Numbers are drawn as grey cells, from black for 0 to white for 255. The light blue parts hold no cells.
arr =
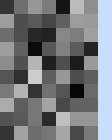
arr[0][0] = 52
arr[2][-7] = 109
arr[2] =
[109, 78, 38, 33, 135, 125, 159]
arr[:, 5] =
[187, 156, 125, 90, 27, 77, 6, 97, 150, 72]
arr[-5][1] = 48
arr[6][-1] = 106
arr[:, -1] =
[141, 154, 159, 35, 154, 94, 106, 98, 150, 121]
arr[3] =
[158, 97, 11, 87, 129, 90, 35]
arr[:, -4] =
[123, 69, 33, 87, 31, 95, 113, 164, 43, 119]
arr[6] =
[121, 179, 51, 113, 85, 6, 106]
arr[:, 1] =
[111, 77, 78, 97, 80, 48, 179, 93, 89, 161]
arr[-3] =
[171, 93, 119, 164, 72, 97, 98]
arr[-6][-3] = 78
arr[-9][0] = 157

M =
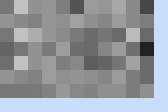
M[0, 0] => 119
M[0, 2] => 146
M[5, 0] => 147
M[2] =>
[119, 193, 173, 149, 138, 122, 106, 117, 105, 187, 106]
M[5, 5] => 148
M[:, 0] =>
[119, 147, 119, 100, 110, 147, 119]
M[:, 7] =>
[151, 134, 117, 134, 100, 134, 143]
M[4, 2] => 146
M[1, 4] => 144
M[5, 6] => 143
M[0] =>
[119, 193, 146, 149, 125, 83, 155, 151, 168, 137, 70]
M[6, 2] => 120
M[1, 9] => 137
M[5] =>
[147, 137, 129, 156, 144, 148, 143, 134, 155, 124, 106]
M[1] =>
[147, 137, 129, 149, 144, 161, 143, 134, 155, 137, 125]
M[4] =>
[110, 193, 146, 156, 125, 135, 93, 100, 118, 162, 106]
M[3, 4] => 157
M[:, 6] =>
[155, 143, 106, 106, 93, 143, 131]
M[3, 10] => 33
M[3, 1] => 119

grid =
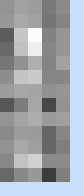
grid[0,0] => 148
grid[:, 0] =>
[148, 151, 92, 104, 119, 142, 157, 86, 148, 137, 146, 135, 103]
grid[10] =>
[146, 169, 159, 102, 126]
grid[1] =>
[151, 169, 162, 117, 132]
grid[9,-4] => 156
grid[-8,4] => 134
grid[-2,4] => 139
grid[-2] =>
[135, 195, 209, 138, 139]
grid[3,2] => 238
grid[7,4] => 146
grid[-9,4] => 162
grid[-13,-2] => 121
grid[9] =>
[137, 156, 155, 102, 134]
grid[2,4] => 149

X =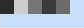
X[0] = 43
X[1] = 205
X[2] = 118
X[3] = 58

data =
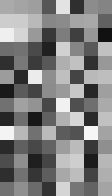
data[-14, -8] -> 170
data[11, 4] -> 195
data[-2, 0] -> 46
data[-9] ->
[156, 41, 236, 142, 191, 68, 185, 190]
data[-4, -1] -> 143
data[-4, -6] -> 72
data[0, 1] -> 164
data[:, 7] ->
[132, 97, 17, 193, 152, 190, 159, 170, 193, 163, 143, 183, 175, 164]
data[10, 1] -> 96
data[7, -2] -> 111
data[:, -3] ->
[47, 165, 63, 134, 193, 68, 199, 79, 214, 82, 187, 206, 189, 118]
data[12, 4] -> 168
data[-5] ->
[244, 184, 113, 187, 92, 82, 246, 163]
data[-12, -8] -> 239
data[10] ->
[42, 96, 72, 99, 157, 187, 55, 143]
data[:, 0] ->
[170, 205, 239, 110, 47, 156, 25, 113, 37, 244, 42, 77, 46, 113]
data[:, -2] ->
[140, 168, 151, 88, 48, 185, 38, 111, 42, 246, 55, 27, 66, 99]
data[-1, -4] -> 213
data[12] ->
[46, 114, 53, 94, 168, 189, 66, 175]
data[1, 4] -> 139
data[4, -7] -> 121
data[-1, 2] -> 107
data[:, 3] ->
[86, 135, 56, 32, 88, 142, 140, 71, 97, 187, 99, 69, 94, 51]

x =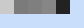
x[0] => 202
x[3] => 134
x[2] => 127
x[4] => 34

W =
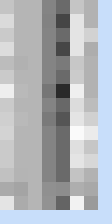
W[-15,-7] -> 196
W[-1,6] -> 154
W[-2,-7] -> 170
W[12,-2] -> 195
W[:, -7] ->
[196, 218, 202, 220, 188, 202, 238, 202, 207, 211, 202, 202, 193, 170, 228]
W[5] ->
[202, 181, 181, 132, 106, 203, 178]
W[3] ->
[220, 181, 181, 132, 70, 228, 173]
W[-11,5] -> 199
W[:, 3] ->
[132, 130, 132, 132, 132, 132, 118, 132, 122, 132, 132, 132, 132, 144, 146]
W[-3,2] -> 181
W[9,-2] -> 250
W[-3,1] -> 180
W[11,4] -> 106
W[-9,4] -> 42
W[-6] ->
[211, 181, 181, 132, 106, 250, 235]
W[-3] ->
[193, 180, 181, 132, 106, 195, 178]
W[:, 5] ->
[197, 228, 228, 228, 199, 203, 239, 220, 228, 250, 223, 228, 195, 174, 242]
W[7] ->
[202, 181, 181, 132, 104, 220, 188]
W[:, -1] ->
[178, 178, 210, 173, 178, 178, 178, 188, 208, 235, 198, 215, 178, 168, 154]
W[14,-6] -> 171
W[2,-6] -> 181
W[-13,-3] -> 106
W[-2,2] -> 181

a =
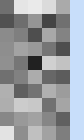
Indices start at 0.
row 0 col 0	111
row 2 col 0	139
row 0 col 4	170
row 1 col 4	112
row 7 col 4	165
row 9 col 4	126
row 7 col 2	200
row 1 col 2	149
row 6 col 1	95
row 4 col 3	208
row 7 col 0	174
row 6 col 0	176
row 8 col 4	96
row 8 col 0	135
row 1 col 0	81

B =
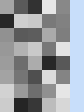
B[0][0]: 165
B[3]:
[152, 178, 201, 120, 227]
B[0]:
[165, 90, 50, 230, 136]
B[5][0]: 163
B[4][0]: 156
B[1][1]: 207
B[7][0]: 204
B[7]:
[204, 37, 55, 188, 215]
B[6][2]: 110
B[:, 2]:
[50, 201, 93, 201, 172, 79, 110, 55]
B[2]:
[145, 90, 93, 170, 126]
